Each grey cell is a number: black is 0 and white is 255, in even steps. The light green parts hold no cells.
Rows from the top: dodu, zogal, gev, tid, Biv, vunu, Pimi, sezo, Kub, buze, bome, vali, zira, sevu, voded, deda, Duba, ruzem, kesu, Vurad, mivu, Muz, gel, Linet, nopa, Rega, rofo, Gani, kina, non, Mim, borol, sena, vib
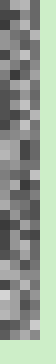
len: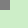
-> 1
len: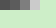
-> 4
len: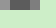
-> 4
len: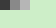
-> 3
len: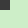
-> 1
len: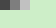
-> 3
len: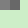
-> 2

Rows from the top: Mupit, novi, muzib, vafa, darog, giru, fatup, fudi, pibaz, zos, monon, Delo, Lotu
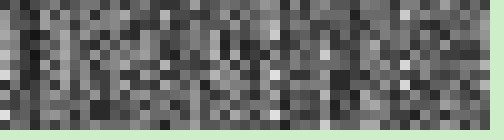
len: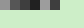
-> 6
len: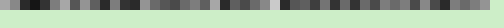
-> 49
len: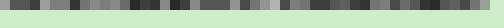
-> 49
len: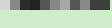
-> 11

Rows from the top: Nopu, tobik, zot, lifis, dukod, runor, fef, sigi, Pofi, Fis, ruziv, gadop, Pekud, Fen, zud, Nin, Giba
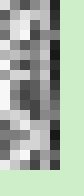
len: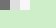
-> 3
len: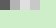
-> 4
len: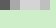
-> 5
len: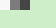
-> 3

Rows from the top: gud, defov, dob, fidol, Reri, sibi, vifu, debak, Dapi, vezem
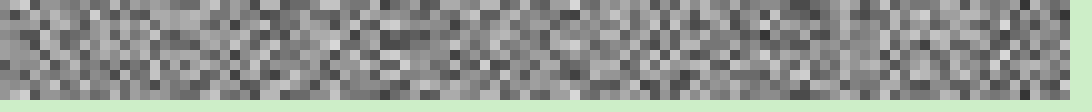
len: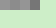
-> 4
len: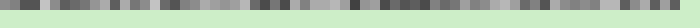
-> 68
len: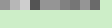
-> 10
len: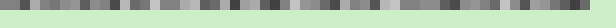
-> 59
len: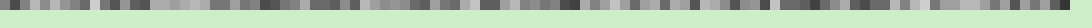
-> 107
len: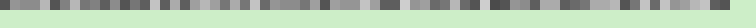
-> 73
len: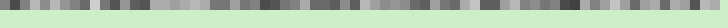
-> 72

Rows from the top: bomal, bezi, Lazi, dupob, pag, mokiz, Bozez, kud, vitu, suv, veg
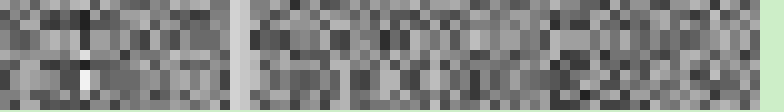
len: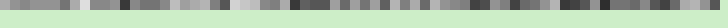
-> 72
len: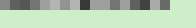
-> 17
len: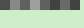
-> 8
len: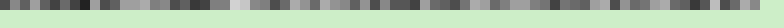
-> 76
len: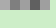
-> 5
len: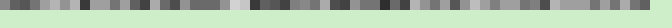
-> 65
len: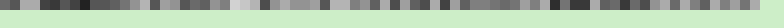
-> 76

